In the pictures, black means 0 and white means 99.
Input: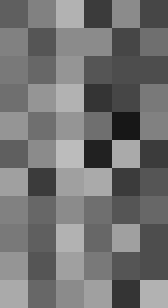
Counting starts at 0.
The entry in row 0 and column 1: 50
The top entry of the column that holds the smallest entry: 54
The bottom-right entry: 69
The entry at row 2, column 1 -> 40
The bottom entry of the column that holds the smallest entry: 20
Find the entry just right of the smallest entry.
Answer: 50
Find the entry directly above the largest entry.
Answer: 58
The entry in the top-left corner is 37
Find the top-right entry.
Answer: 27
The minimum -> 9
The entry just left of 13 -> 73
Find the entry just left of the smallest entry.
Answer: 43
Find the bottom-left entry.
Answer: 66
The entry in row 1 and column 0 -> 50
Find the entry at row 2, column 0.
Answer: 47
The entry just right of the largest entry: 13
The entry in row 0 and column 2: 69
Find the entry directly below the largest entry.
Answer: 62

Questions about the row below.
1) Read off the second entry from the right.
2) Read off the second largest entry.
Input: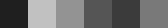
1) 23
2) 57

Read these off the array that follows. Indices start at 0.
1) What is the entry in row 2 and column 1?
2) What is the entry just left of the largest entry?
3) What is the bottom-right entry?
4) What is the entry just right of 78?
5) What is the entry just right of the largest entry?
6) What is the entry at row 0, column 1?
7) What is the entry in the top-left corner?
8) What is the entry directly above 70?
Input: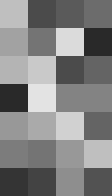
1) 78
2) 16
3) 32
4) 29
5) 51
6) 29
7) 74
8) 63

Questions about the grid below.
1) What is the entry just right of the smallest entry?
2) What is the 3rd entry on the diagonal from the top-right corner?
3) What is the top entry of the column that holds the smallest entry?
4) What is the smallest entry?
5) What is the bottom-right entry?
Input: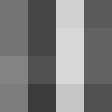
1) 77
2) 31
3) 27
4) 23
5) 31

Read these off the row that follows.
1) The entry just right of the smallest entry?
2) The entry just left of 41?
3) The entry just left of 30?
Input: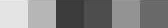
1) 30
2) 57
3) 23

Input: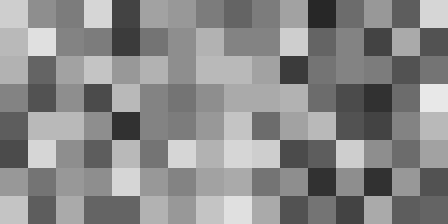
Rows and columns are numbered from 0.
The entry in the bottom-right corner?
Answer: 39
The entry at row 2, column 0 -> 69
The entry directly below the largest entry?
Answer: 72
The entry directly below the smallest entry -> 39
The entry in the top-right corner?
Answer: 83
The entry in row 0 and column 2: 48
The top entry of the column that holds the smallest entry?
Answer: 15
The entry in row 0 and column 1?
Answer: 55
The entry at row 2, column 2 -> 63
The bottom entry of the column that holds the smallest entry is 45
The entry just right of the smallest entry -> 42
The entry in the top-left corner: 80
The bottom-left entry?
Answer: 76
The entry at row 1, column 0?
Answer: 72
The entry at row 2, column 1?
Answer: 39
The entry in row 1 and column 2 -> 51
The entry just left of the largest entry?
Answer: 42

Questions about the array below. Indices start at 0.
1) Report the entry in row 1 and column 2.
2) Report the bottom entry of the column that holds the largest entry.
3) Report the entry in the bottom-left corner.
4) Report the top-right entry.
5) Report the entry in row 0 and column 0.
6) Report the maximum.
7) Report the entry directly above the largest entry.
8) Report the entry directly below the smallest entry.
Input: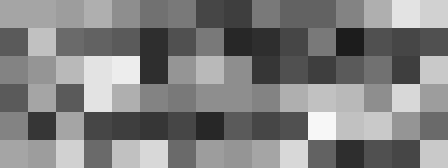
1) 41
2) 38
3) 64
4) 81
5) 64
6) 96
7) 75
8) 35

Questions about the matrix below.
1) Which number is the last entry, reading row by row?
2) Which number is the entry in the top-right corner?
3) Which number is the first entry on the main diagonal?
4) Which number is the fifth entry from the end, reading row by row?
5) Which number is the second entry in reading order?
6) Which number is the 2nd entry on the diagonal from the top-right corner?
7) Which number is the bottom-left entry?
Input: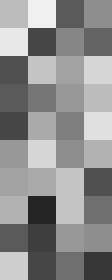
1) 21
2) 55
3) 73
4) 55
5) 93
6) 52
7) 80

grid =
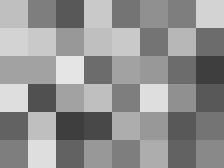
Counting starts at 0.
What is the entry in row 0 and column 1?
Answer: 49
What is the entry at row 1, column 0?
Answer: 82
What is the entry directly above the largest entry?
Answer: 59
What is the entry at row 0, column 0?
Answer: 74
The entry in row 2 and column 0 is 63
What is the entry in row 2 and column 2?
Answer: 89
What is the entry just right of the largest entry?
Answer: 42
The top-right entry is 82
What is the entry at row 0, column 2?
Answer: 34
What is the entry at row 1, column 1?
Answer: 78
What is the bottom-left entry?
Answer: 49
